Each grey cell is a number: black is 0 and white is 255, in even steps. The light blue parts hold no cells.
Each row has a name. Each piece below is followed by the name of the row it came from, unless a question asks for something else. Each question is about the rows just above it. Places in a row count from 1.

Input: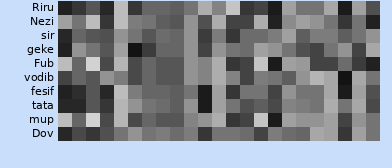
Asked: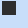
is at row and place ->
fesif, 2
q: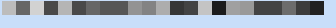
Fub
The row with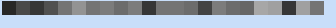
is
Dov
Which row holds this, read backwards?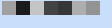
mup
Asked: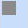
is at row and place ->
Nezi, 17
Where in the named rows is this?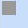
Fub, 18

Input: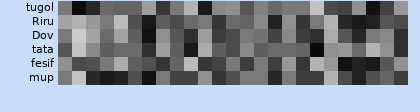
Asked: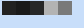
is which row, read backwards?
Riru
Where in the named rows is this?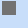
Dov, 15
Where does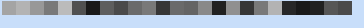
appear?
Riru
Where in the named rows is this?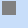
tugol, 15
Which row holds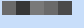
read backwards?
Riru

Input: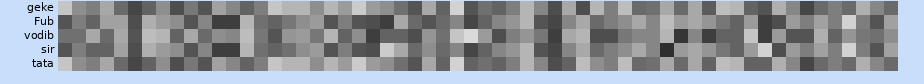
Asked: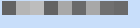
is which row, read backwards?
tata
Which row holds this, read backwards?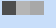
vodib
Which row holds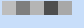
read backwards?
geke
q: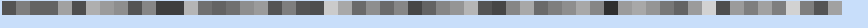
sir
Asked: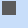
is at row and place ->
geke, 47

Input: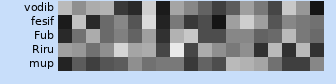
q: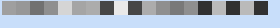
Riru
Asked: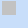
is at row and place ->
fesif, 2
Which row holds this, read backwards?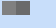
Fub
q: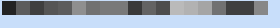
mup
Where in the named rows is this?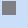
Fub, 5

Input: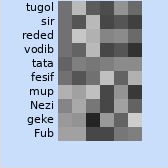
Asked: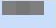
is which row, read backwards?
tata
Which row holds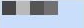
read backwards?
sir
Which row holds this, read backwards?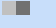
fesif
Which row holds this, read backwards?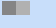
reded
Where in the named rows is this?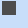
tugol, 4
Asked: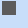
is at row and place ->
tugol, 3
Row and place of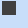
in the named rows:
sir, 6

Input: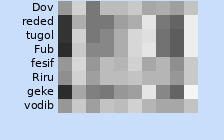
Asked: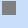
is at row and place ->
geke, 3
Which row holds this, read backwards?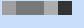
reded

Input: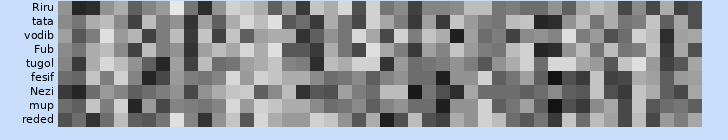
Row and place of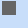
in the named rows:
fesif, 2
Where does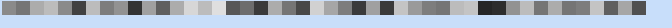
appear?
tata
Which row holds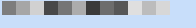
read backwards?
tata
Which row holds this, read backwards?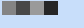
mup
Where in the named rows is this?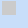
Nezi, 14
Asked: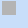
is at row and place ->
vodib, 6

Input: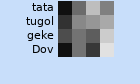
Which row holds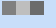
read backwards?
tata
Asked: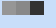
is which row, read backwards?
tugol
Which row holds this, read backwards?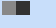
tugol
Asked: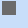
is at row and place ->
tata, 2
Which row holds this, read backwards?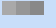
tugol
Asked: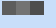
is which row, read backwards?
geke

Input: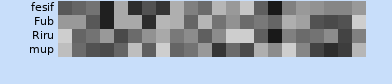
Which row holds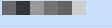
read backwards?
mup
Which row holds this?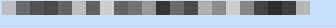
mup
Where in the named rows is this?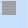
Fub, 18
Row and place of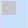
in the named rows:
fesif, 14
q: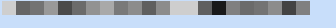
Riru
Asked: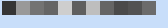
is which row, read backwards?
mup

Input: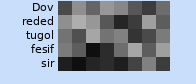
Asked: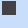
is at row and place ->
sir, 6
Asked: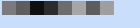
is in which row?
fesif

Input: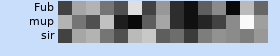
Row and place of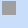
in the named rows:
mup, 15
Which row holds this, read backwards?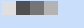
Fub
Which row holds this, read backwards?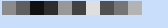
Fub
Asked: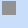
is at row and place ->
sir, 12
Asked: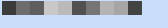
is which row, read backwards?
sir
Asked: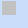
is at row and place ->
mup, 4
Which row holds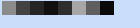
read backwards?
mup

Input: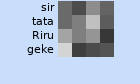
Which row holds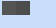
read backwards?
geke
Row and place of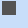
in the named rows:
geke, 4

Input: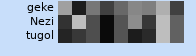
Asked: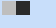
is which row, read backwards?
tugol
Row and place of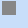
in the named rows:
geke, 6
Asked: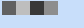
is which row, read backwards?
Nezi
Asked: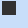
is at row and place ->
Nezi, 1

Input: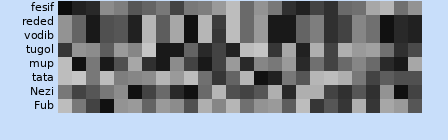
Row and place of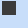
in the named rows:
reded, 12
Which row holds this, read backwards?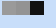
Fub
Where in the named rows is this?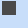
tugol, 26
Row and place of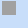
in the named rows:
tugol, 23
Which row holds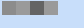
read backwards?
Fub

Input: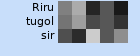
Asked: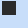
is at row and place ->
sir, 2
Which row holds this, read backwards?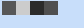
sir

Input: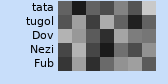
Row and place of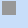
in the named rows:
Dov, 2
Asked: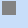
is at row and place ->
tata, 5
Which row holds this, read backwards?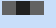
tugol
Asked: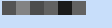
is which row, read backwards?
tata

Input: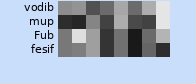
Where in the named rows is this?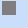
fesif, 2
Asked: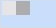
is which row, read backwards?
vodib
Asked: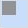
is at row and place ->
vodib, 2
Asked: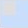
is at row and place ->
Fub, 2
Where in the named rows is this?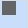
fesif, 7
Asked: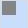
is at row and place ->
mup, 3
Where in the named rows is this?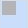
Fub, 8

